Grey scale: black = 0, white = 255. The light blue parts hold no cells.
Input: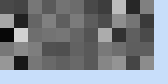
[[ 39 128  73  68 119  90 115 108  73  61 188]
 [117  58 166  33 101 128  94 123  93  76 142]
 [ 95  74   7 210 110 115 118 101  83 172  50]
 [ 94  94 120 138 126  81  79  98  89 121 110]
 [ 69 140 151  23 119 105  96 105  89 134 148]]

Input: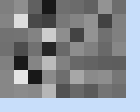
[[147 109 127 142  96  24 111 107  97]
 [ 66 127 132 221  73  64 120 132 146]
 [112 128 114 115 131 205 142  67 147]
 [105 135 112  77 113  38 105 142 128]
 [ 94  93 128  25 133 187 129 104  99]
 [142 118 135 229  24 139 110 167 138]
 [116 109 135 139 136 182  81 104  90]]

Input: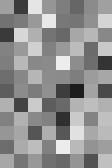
[[139 160 159  59 229 149 126 102]
 [144 212 114 123 153 232 120 117]
 [183 136  58 215 176 116 104 167]
 [107 201 130 153 208 129 153 188]
 [110  52 126 184 136 138 237 141]
 [156 167 110 135 182 140 139 126]
 [163  73  93 140 124 144  61  29]
 [190 177 177  67 203  93 105 179]
 [131 192 129 177 137 129  47 202]
 [168 186 150 166  85 174  87 225]
 [147 158 109 171 189 129 236 185]
 [ 82 192 167 117 152 112 104 148]]

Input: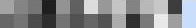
[[198  61 164 132 117  31 147  96 220 152 196 131 184]
 [232 158 103 116  76  46 115  81 102  83 172  47 121]]

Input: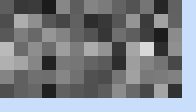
[[ 38  97  94  56  59  27 135  93 132 123  99  83 117]
 [162  98  77 173 143  87  70  97  45  56  86 149  59]
 [ 28 139  88 126 104 150 131  99  83  54 111  94  62]
 [ 45 144 186 107 142 109 158 124 172 147  56 166 216]
 [116  72 176 165 134  34 121 118 100  91  45 158 132]
 [123 129 132  96 112 110 134 113  81  76 118 161 121]
 [165  49  79  96 103  32  97  87  80  92 140 105  72]]

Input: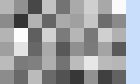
[[168 250 183 145  71 194 115 170 207]
 [109 138 139  52 179 101 170 160 198]
 [208 177 180 254  95 210 123 182 121]
 [164  89 159 228 103 170  88 144 123]
 [186 182 187 123 128 174 115 188 231]
 [ 64  98 140 105 187 106  82  55 146]]

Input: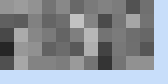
[[ 82 112 149 156 146 116 136 104 122 130 124]
 [166 115  96  92 129 101 110 194 132  75 119]
 [110 103  72 171 135 122 100 127 183 115 123]
 [111  86  38 152 145  98 108  89 175  67 120]
 [145 145  80 167 131 131 125 154 116  52 116]]
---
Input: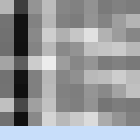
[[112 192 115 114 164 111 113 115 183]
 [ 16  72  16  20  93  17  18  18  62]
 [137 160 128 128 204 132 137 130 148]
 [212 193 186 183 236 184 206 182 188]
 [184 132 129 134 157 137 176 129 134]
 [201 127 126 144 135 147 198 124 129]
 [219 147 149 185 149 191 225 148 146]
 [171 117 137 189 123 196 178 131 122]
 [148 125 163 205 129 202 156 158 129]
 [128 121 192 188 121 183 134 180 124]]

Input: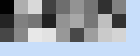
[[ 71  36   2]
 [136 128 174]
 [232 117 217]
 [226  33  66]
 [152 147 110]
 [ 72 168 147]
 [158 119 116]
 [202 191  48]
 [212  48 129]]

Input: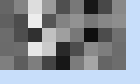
[[127 107 108  96 102]
 [ 93 109  78  76 132]
 [126 231  48 237 221]
 [ 67 202 193  85 155]
 [ 23  41 159 131  79]
 [124  77 120 146 120]
 [166 139  15 120  23]
 [101 126  76 135  72]
 [109 108 112 142 136]]

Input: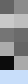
[[ 12 172 117 201 100]
 [170 101 107 190 139]]

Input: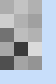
[[ 79 168 114 206 173]
 [164  58 189 177 195]
 [148 219 178 160 177]]

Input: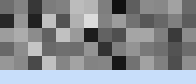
[[151 104 157  40 110]
 [137 141 172 150 131]
 [ 73 197 140  33  55]
 [192 105  97 193 124]
 [133 111 193  83 129]
 [163 109 154 177 188]
 [131 148  28 220 181]
 [133  50  98 130 126]
 [ 23 127  79 156  16]
 [114 148 165 114  94]
 [162 121 166  87 139]
 [128 111 127 103 136]
 [ 78  83  58 128 162]
 [142 108 140  92 106]]

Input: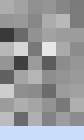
[[188 156 205  97 149 184  57 150 173]
 [106 174 143 164  64 215 106 153 162]
 [176 165 139 181 155 121 146 136 144]
 [131 147 108 142  92 231 163 172 149]
 [157 121 156 148 140 170 156 185 134]
 [141 175 161 154 150 141 156 124 123]]
